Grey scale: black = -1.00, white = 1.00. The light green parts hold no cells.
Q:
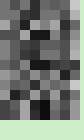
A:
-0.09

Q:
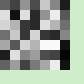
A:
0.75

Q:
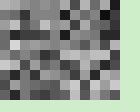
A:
-0.06

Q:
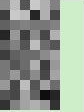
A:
-0.52

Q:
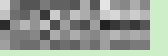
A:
0.51

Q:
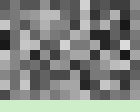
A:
-0.13

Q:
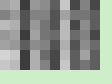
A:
0.02

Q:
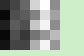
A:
-0.94

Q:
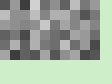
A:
0.48
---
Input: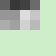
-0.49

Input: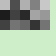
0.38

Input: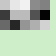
0.89

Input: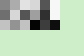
0.77

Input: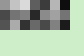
0.71

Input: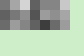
0.66

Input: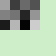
-0.17

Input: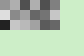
-0.37
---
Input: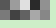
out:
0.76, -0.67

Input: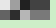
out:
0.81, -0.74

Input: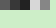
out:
0.69, -0.73

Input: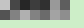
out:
0.54, -0.70

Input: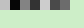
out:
0.61, -0.95

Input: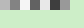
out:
0.92, -0.51
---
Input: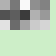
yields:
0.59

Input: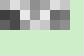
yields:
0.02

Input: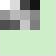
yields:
0.55

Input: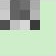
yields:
0.69

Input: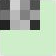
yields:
0.45

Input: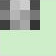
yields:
0.32
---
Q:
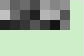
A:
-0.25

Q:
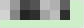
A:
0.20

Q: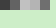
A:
-0.22

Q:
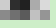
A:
-0.64

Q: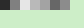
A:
0.00

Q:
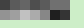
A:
-0.29

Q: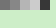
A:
0.06
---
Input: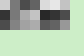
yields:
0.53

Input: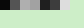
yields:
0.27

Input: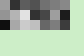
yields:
-0.61

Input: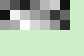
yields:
0.26

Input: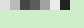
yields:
-0.29

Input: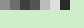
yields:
-0.34

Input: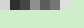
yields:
0.12

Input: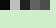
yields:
-0.75

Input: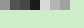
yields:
-0.79

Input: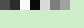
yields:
-0.93
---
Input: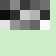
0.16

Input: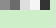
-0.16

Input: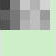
-0.07

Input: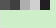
-0.50

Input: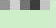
0.62

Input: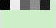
0.85

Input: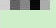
-0.22

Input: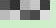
0.63
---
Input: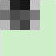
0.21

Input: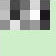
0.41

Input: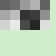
-0.25

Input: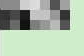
0.09

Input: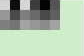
0.66

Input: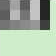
-0.17
